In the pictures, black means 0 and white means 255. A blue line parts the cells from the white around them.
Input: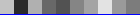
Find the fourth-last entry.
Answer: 164
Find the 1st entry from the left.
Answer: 195
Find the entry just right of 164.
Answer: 227

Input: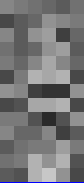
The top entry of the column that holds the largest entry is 103
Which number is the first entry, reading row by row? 134
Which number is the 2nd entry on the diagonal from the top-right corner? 134
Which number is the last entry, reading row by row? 72
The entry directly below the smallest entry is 134
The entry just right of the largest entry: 146
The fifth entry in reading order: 91
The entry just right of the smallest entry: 82
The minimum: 42
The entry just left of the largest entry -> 178
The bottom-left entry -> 91
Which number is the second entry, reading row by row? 122
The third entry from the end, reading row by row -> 199
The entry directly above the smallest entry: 167
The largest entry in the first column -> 146
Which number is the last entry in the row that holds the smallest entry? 146
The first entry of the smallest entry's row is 122
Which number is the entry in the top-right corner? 113

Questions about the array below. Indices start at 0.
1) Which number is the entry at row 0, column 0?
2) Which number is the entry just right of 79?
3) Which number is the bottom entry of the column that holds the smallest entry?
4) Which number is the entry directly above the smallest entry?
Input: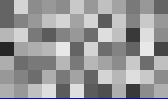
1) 100
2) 174
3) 174
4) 183

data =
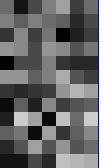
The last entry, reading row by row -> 172
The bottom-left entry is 20
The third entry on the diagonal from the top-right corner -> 2
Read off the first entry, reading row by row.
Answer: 107
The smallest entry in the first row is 20
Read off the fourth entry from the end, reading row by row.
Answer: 40
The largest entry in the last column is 204
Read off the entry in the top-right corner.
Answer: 107
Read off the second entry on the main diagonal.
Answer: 95
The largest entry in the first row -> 160
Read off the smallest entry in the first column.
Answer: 2
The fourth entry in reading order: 127

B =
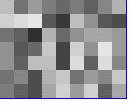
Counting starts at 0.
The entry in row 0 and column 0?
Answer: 190
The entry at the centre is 67
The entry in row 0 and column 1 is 114
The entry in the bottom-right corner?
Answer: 167
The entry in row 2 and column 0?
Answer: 114
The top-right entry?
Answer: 178
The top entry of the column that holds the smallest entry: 155
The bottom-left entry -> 124
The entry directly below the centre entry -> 67
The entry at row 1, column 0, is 208
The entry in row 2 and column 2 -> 47
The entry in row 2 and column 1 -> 96
